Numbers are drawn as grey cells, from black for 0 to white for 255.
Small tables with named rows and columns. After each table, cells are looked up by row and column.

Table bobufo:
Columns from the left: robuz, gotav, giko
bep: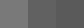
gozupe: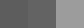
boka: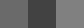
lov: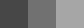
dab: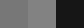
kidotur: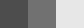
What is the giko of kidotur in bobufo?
231
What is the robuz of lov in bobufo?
71
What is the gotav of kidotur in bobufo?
113
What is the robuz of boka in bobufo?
106
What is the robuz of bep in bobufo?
121
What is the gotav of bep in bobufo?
97
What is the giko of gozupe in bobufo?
156
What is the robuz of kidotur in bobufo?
77
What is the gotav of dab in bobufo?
130
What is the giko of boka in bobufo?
128
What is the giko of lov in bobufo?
166
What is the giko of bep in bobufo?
90
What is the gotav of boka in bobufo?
66
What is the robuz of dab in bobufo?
119
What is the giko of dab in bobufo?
22
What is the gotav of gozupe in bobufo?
99
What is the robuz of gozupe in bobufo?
93
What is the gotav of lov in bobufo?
113
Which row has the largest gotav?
dab

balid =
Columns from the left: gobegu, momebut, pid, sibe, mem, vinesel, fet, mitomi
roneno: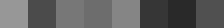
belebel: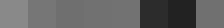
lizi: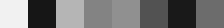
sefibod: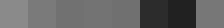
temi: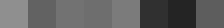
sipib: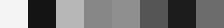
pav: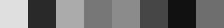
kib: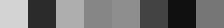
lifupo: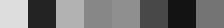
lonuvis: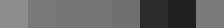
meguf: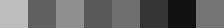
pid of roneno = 119
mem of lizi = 144
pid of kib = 174
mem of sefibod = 112
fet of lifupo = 19
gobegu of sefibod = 138
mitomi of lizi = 108
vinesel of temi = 48
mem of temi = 123
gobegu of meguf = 189
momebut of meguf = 96
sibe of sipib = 135
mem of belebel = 114
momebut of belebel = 118
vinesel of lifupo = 72
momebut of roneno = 75
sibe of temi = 110
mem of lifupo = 143

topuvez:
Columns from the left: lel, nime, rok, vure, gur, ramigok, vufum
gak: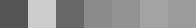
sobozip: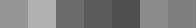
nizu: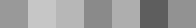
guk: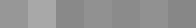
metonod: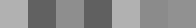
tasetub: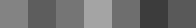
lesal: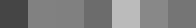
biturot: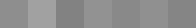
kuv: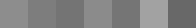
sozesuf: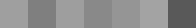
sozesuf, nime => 127
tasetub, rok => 117
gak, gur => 147
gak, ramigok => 163
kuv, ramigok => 162
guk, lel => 151
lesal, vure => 108
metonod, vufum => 145
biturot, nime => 161
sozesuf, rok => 158
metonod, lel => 177
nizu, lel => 153
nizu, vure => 138
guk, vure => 145
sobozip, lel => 149
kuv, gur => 117
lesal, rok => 128
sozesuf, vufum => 89
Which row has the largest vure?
tasetub

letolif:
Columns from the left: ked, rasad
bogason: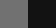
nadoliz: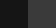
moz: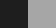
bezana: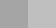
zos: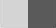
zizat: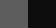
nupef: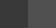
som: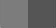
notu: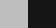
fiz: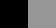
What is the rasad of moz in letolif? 166
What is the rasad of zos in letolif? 90
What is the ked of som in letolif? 124
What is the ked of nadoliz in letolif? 21
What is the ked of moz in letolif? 30
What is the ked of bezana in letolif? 165
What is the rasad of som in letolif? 85
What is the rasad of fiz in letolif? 150
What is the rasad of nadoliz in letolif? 58
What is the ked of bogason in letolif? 113
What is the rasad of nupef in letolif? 80
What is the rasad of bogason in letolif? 18
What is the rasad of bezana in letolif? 191
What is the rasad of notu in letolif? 21
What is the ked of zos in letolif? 212

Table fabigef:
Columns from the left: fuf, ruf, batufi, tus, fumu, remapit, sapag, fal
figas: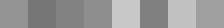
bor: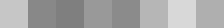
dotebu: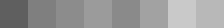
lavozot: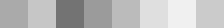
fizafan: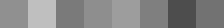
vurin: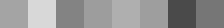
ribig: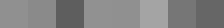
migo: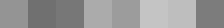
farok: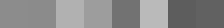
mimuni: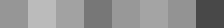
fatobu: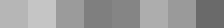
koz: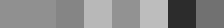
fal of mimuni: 72
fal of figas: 159
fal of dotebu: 184
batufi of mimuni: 162
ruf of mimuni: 187
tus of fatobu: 127
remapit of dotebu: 162

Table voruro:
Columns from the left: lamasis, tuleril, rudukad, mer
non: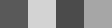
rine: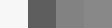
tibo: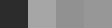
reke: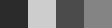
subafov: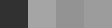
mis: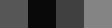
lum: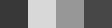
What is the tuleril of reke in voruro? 205
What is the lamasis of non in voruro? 89
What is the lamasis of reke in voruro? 43
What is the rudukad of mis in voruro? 64
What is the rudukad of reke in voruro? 75
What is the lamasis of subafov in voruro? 49
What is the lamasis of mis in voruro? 86
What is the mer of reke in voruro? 132
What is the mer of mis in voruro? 132
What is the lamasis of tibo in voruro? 44
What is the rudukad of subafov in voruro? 147
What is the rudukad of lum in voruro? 151
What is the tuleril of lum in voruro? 216
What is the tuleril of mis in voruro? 9
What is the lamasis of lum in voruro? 56
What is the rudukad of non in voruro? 75
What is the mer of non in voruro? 166
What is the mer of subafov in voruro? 156
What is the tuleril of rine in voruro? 94
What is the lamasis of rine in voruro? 247

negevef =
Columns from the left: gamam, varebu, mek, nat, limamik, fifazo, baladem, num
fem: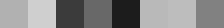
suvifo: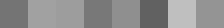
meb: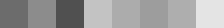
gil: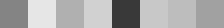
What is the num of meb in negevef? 228
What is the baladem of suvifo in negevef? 191
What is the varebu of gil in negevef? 230
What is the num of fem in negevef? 129
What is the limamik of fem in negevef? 28
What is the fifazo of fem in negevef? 185
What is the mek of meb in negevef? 80
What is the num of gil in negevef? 161
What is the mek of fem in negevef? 59
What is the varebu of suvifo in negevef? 161
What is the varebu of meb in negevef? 140
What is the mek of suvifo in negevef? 157
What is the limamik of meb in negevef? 172

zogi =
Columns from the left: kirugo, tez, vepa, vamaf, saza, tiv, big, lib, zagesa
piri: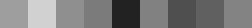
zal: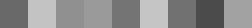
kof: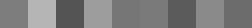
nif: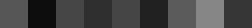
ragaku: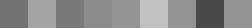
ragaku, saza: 148
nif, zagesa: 54
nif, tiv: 33
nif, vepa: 70
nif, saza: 69
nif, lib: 134
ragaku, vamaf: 139
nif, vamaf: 47
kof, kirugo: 125
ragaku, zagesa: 147
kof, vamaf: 157
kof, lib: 138
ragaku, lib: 73
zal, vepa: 144
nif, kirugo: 86
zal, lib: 75
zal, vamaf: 154
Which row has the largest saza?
ragaku

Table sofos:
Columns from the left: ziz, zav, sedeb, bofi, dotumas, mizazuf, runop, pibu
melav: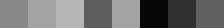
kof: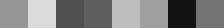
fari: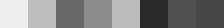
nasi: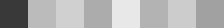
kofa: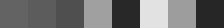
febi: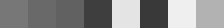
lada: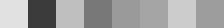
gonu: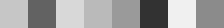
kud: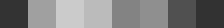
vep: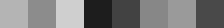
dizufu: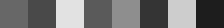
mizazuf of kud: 143
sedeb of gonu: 216
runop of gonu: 240
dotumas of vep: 66
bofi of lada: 120
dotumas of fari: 187
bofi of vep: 29
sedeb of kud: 203
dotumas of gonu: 154

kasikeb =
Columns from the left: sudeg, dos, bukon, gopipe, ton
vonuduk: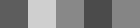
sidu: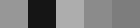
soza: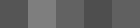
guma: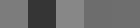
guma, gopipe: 109
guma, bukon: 135
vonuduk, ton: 133
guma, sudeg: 124
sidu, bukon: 173
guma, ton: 110

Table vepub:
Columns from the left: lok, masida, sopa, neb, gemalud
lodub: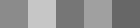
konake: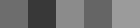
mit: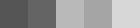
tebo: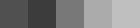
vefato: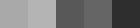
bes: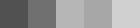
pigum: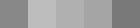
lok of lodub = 139
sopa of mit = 185
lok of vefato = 169
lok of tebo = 80
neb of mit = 165
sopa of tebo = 120
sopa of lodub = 118
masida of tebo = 60
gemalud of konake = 155
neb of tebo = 171
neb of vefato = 101

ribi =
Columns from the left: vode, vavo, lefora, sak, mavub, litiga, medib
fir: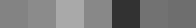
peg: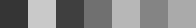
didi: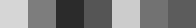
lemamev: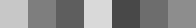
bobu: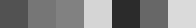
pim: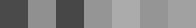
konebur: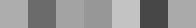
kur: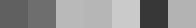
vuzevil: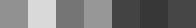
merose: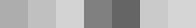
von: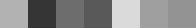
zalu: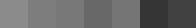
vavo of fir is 139
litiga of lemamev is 109
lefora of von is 109
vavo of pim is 144
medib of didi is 92
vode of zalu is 139
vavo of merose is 192
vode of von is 178
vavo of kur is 110
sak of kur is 182
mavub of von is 218
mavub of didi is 204
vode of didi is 214
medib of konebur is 170
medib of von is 147
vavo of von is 53
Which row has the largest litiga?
merose

